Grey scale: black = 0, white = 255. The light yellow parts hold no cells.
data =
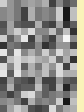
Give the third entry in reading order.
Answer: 120
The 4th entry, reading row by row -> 149
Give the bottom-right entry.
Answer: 175
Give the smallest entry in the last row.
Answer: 65
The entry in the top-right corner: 107
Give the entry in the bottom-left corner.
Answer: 94
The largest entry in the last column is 205
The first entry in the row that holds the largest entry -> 205
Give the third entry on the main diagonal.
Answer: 120
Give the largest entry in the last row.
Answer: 218
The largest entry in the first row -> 205
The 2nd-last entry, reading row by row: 163
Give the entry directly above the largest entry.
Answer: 191
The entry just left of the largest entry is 163
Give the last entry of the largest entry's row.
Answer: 135
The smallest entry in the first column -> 50
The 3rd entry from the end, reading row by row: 120
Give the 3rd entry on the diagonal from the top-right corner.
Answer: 205
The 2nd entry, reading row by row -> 149
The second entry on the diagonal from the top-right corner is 24

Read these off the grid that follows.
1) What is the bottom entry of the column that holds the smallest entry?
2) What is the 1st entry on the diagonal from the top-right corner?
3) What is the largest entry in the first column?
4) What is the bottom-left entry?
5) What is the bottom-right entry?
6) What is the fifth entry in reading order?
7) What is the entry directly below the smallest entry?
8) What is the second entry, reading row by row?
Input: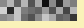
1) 197
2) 125
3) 209
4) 138
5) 54
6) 82
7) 154
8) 182

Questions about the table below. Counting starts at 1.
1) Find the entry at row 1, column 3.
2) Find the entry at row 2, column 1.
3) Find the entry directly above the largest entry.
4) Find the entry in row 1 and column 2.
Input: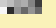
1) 161
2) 247
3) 204
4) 188

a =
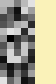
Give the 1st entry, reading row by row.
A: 186
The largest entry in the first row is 226
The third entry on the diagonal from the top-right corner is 29
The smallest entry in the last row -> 16
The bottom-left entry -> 226
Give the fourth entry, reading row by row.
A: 186
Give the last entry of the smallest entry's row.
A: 55
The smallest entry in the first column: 16
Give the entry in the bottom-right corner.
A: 42
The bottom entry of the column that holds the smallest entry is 99
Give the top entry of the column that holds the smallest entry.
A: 186
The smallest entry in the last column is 29
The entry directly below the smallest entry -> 171

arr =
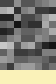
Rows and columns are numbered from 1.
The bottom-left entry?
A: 113
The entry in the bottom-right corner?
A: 113
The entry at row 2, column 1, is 170
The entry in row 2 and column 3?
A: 48
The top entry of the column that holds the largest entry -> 72
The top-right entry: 143
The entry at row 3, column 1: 35
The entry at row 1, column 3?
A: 143
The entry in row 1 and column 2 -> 72
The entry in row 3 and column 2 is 35

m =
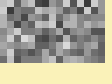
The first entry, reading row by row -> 192
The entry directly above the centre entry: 205
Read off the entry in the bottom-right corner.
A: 110
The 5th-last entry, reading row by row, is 179
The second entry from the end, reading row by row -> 125
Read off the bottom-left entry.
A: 110
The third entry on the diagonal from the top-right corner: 125
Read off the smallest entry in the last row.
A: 84
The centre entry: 125
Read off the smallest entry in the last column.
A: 84
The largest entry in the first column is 205
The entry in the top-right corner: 151
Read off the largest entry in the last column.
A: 167
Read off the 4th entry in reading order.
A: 167
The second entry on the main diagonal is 60
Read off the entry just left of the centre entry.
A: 98
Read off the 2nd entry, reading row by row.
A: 205
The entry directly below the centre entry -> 110
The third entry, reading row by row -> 98

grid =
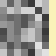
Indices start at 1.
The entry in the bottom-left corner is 198
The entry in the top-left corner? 182
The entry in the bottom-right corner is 225
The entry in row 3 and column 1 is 126
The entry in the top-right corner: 182
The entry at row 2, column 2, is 198
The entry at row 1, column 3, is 168
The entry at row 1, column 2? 100

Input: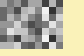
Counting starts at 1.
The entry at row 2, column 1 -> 105
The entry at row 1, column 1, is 166
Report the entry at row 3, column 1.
105
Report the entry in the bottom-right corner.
121
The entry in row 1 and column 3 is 150
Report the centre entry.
77
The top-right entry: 77
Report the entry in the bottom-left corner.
181
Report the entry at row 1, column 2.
121

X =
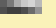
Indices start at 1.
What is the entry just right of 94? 121
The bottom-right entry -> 148
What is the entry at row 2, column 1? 78

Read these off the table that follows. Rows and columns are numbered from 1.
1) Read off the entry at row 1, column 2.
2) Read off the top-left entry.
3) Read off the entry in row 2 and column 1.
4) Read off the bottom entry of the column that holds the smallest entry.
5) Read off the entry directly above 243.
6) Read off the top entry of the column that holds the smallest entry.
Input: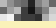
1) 143
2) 185
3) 103
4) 61
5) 159
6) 35

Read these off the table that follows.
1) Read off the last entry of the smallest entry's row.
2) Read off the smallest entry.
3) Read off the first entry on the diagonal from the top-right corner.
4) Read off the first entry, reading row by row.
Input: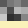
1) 133
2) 47
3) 105
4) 89
